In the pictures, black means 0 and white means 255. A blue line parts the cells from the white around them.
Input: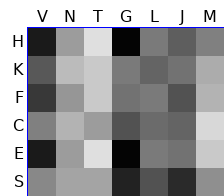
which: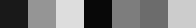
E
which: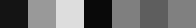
H
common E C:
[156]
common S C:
[82]
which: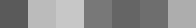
K

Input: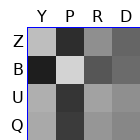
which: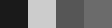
B
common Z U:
[143]
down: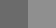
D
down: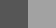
R

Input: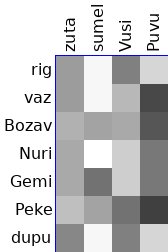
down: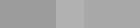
zuta
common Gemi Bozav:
[169]
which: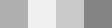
Nuri
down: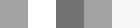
sumel
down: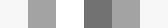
sumel
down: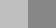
zuta
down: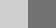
Vusi

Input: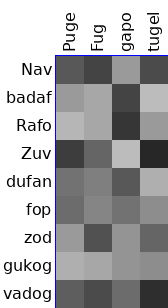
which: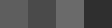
vadog
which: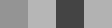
badaf
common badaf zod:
[154]
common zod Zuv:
[101]
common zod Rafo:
[154]

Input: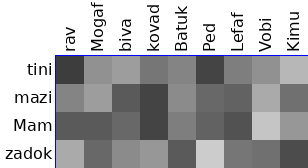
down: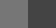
kovad
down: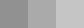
Vobi
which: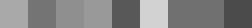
zadok

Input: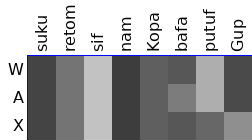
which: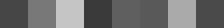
W
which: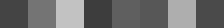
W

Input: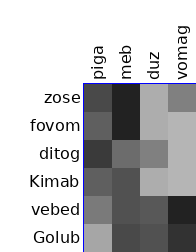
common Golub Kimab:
[81]
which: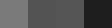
vebed
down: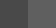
piga
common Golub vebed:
[81]
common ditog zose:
[128]

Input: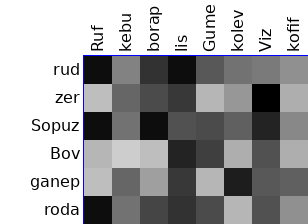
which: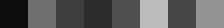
roda
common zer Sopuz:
[75]
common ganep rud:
[88]

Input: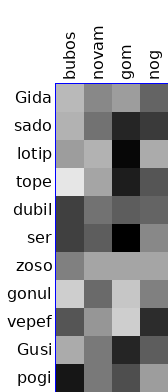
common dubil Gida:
[100]
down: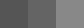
nog
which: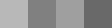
Gida
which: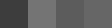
dubil
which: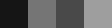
pogi
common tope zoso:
[165]
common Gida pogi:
[157]

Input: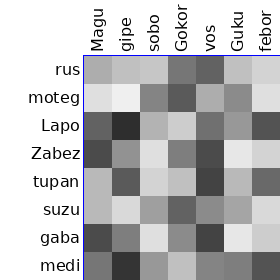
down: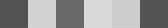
febor
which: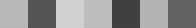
tupan
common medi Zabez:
[126]
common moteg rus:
[173]
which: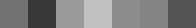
medi

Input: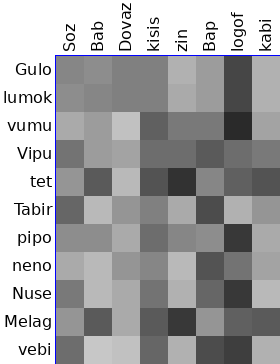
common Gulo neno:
[134]
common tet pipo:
[134]
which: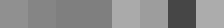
lumok
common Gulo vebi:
[177]

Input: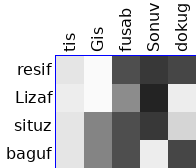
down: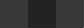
Sonuv
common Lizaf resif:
[250]
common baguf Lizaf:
[237]
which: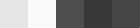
resif

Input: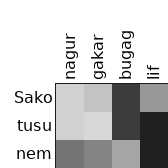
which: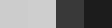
tusu
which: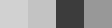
Sako
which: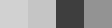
Sako
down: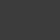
bugag
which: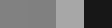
nem

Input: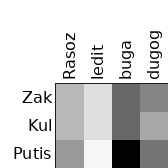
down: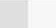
ledit
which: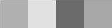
Kul

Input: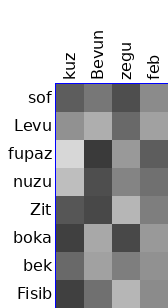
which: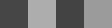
boka
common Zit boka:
[72]
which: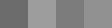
bek

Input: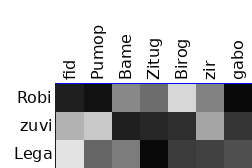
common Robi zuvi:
[31]
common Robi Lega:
[9]

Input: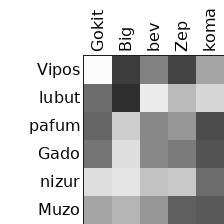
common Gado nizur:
[222]
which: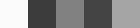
Vipos
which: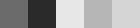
lubut

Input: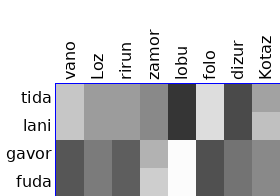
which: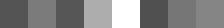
gavor
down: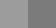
Loz

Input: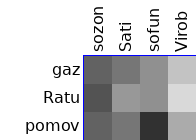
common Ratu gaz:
[144]
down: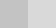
Virob

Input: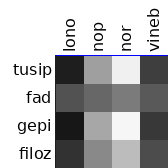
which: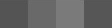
fad
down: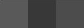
vineb

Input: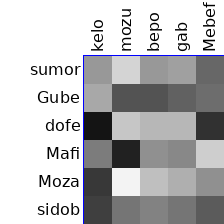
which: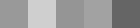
sumor
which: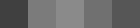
sidob

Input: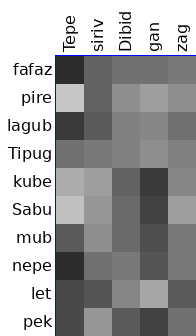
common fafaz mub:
[121]
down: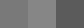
Dibid

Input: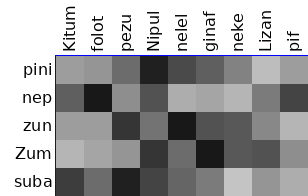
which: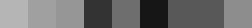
Zum
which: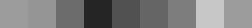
pini
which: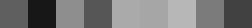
nep
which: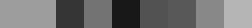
zun
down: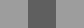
Kitum
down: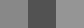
Lizan

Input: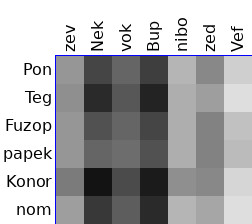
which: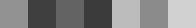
Pon
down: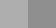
nibo

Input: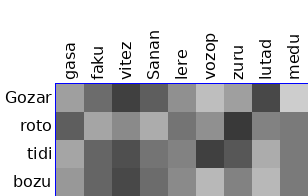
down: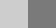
medu
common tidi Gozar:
[64]
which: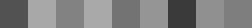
roto
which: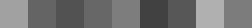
tidi

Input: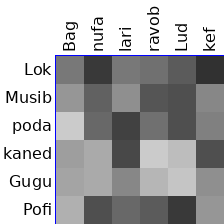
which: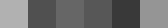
Pofi
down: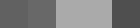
nufa
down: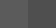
Lud
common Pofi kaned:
[79]
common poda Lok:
[112]

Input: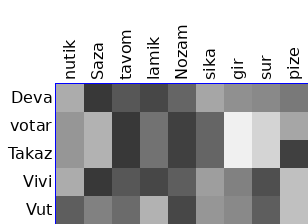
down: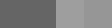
sika
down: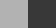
Saza
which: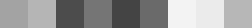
votar
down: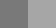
pize
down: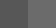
tavom

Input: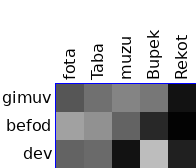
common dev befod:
[99]
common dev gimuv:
[18]
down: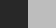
Bupek
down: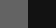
muzu

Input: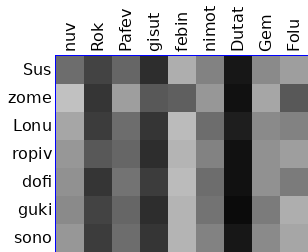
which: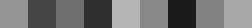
sono
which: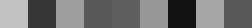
zome
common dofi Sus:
[109]
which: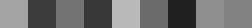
Lonu
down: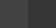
Rok

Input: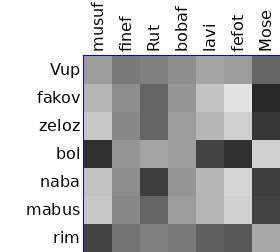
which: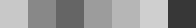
zeloz
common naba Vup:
[142]
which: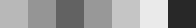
fakov
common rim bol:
[67]
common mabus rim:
[67]
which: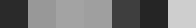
bol

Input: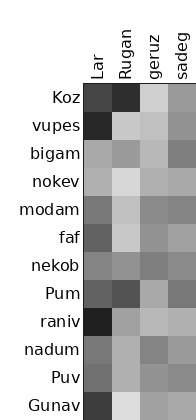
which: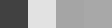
Gunav
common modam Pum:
[120]
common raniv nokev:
[176]
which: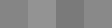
nekob

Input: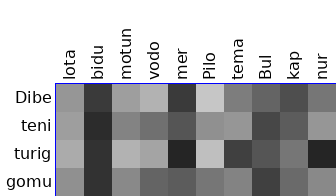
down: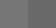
kap
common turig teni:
[85]
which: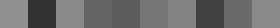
gomu

